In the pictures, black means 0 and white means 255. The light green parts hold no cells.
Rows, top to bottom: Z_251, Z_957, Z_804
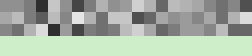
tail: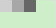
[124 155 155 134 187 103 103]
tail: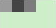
[112 124 187 208 167 103 124 155 155 134 187 103 103]

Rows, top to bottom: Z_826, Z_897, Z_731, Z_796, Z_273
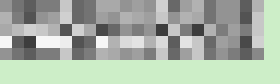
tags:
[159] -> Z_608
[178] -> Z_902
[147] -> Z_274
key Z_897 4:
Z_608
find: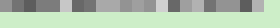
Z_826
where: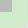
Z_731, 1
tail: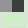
[199 124  61 178 124 159 124 199]
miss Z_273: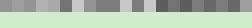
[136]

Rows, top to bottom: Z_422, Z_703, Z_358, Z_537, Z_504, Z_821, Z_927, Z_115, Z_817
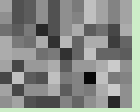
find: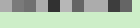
Z_537
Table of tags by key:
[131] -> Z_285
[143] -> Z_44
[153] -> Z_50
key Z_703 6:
Z_285
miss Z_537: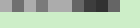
[183]
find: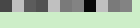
Z_927
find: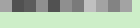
Z_422

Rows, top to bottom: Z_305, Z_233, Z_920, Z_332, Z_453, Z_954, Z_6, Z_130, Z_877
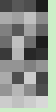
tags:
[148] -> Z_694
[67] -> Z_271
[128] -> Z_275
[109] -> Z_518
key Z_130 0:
Z_694
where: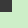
Z_453, 0
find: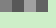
Z_920

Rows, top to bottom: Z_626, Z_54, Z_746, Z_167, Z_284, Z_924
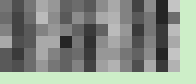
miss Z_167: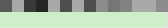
[49]
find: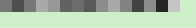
Z_626
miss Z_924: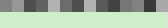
[160]

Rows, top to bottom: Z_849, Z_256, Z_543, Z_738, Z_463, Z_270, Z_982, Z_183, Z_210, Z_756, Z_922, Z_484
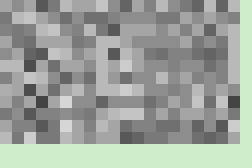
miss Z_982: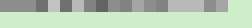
[153]
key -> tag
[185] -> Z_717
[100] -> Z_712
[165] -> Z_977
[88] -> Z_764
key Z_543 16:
Z_977
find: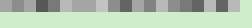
Z_849
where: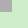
Z_183, 0

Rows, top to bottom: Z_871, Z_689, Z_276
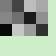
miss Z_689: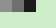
[134]
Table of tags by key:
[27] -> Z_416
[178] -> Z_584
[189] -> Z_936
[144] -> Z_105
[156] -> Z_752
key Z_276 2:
Z_752

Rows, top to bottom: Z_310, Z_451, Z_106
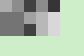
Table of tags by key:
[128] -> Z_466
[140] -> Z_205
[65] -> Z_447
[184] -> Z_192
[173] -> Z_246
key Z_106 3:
Z_192
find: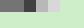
Z_106

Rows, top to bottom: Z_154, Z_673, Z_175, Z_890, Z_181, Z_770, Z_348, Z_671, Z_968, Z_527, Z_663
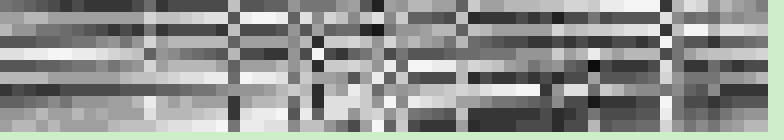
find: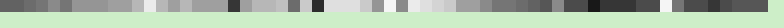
Z_968
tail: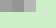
[183 159 159  98 202 159 159 183 183 183 192 192 212 212 202 235 235 245
 245 245  54 183 223 212 149 183 159 149 126]
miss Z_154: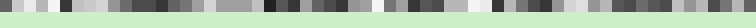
[126]
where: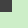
Z_671, 2
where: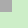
Z_527, 8
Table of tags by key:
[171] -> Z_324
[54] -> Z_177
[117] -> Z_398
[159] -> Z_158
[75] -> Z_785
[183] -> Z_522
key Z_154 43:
Z_522

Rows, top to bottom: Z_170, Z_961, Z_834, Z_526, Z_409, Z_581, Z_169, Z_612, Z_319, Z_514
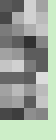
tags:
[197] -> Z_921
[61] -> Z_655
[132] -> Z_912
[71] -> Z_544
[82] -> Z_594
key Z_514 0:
Z_544
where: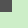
Z_170, 1

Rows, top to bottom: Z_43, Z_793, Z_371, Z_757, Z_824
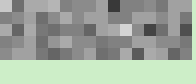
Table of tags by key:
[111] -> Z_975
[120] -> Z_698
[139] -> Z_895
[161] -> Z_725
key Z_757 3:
Z_975
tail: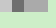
[181 129 139 139 161  57 129 129 139 120 161 161]
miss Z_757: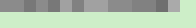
[149]
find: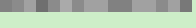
Z_793

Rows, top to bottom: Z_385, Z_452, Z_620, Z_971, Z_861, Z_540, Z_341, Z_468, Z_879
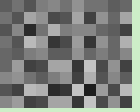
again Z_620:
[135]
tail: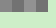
[114  93 103]
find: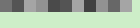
Z_452
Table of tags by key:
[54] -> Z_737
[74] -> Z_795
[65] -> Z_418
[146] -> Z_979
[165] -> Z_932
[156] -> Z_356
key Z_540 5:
Z_932

